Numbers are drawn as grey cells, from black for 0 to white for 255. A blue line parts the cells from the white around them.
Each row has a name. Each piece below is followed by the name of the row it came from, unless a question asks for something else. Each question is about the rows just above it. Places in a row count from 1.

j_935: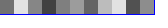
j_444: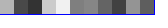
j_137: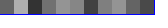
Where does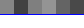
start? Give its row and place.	j_137, 6
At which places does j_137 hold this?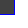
7
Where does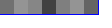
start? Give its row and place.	j_137, 4

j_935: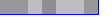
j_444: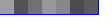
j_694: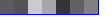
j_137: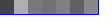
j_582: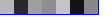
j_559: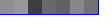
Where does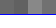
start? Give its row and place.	j_559, 4
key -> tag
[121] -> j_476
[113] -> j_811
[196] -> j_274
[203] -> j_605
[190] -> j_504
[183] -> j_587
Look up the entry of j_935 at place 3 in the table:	j_504
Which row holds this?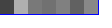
j_137
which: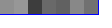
j_559
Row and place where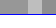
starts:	j_935, 1
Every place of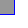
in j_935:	1 2 7
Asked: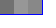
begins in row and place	j_444, 3

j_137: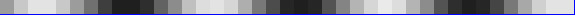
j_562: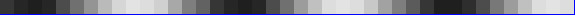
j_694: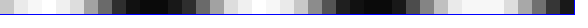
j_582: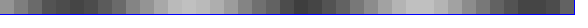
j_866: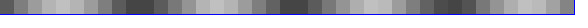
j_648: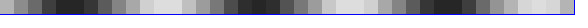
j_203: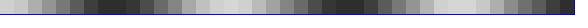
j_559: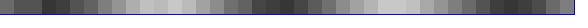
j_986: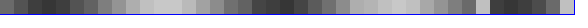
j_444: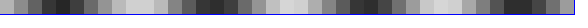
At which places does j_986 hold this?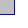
11 28 30 35 41
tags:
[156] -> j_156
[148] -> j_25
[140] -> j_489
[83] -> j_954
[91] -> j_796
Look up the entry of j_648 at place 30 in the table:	j_796
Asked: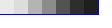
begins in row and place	j_137, 28
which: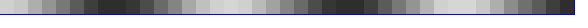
j_203
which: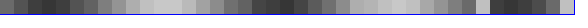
j_986
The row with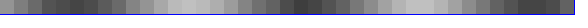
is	j_582

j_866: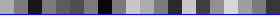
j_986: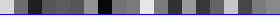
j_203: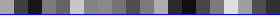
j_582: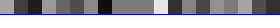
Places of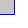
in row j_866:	10 14
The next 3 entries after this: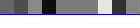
[ 71 145 123]
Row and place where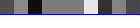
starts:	j_582, 6
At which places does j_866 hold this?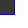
20
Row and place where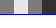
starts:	j_986, 10
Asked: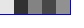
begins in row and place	j_582, 12

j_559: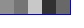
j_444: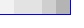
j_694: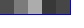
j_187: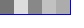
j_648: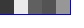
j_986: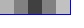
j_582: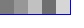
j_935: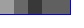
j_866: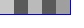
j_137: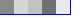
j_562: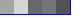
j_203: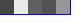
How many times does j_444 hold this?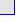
2
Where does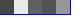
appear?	j_203

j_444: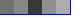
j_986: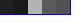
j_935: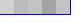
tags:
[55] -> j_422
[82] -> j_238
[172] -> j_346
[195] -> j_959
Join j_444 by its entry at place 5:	j_346
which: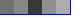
j_444
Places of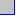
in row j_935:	3 5

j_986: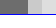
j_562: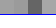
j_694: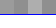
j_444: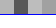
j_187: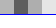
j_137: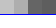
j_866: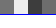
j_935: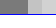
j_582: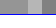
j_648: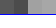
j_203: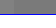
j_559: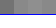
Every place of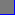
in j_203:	2 3 4
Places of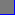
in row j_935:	1 2
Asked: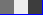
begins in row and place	j_866, 1
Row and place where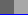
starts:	j_562, 3

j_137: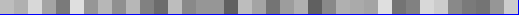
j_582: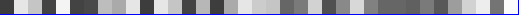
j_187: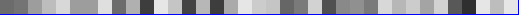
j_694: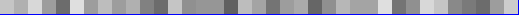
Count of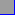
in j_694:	5
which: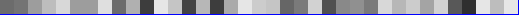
j_187
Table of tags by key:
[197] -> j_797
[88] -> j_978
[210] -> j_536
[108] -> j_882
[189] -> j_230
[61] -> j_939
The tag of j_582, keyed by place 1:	j_939
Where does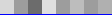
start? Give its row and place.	j_694, 3

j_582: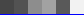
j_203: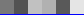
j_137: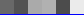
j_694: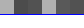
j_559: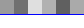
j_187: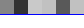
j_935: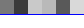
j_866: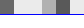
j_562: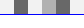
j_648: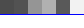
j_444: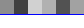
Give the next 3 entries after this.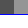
[177  89 242]
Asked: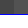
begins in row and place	j_582, 1
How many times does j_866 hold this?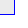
3
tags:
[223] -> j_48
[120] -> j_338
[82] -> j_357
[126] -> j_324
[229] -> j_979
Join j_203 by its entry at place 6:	j_979
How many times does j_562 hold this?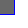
2
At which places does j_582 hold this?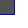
2
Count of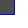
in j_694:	1

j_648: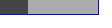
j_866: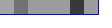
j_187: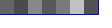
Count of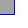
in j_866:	1
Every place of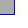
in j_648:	3 4 5 6 7
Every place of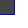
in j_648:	1 2
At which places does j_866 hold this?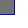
2
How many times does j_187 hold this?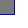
1
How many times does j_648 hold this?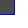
0

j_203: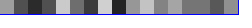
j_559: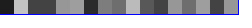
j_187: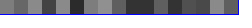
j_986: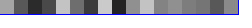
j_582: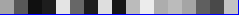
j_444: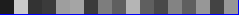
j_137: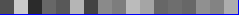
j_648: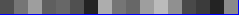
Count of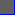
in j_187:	3
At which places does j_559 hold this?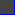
3 4 12 16
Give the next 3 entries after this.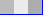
[187 165  95]
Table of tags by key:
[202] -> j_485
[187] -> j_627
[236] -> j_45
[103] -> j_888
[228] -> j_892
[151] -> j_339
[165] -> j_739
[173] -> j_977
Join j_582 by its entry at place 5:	j_892

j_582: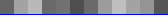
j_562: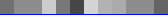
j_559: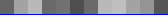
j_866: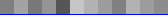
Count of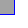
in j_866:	1
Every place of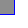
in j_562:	2 3 10 11

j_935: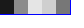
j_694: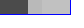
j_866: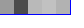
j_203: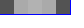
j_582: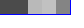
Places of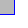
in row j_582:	3
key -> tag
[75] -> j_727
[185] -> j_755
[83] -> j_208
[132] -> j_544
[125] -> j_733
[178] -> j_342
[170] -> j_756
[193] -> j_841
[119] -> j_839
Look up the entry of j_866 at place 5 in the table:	j_342
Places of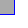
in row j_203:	2 4
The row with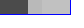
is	j_694
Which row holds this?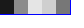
j_935
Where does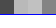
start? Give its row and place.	j_582, 2

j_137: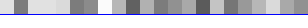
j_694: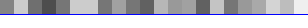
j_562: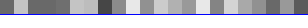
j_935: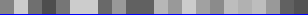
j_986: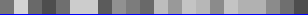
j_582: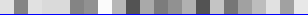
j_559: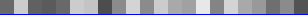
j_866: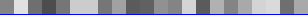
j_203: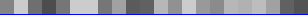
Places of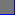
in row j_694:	5 8 10 17
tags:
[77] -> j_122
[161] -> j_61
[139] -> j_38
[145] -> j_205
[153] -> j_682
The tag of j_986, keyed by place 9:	j_205
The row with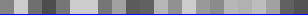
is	j_203
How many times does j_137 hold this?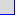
2

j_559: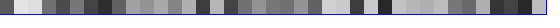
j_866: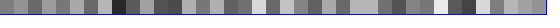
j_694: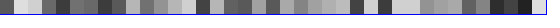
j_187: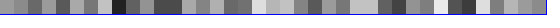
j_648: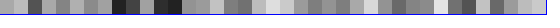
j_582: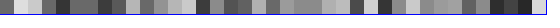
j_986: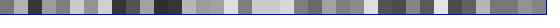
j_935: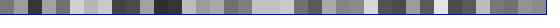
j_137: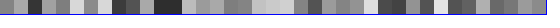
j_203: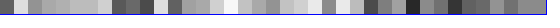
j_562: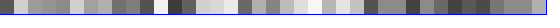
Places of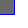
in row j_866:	3 7 20 25
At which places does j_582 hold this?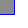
16 22 23 29 31 35
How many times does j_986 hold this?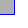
1
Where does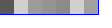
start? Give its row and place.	j_562, 1

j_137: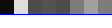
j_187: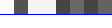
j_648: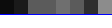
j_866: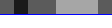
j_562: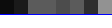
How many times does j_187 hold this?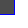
0
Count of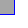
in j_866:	3
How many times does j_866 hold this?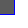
4
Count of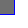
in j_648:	1

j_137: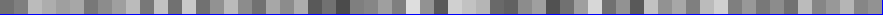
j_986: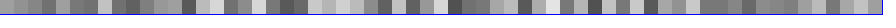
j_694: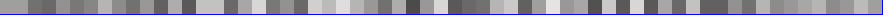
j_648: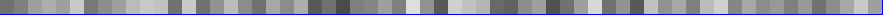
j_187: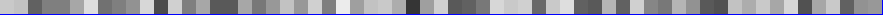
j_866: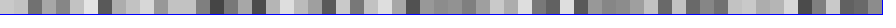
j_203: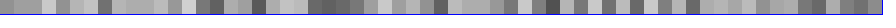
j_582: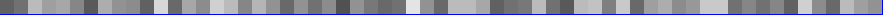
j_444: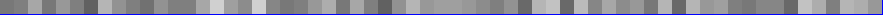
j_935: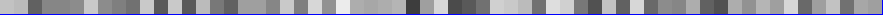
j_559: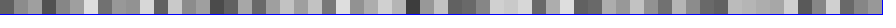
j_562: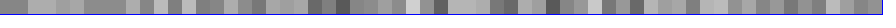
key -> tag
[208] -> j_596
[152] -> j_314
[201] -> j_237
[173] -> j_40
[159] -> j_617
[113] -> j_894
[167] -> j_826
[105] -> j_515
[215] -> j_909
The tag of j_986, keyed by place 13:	j_617
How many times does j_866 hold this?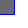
3
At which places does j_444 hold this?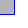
8 30 39 48 50 61
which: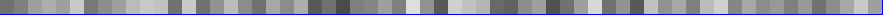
j_648
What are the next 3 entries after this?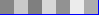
[167 173 181]
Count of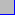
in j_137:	5
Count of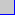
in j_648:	4

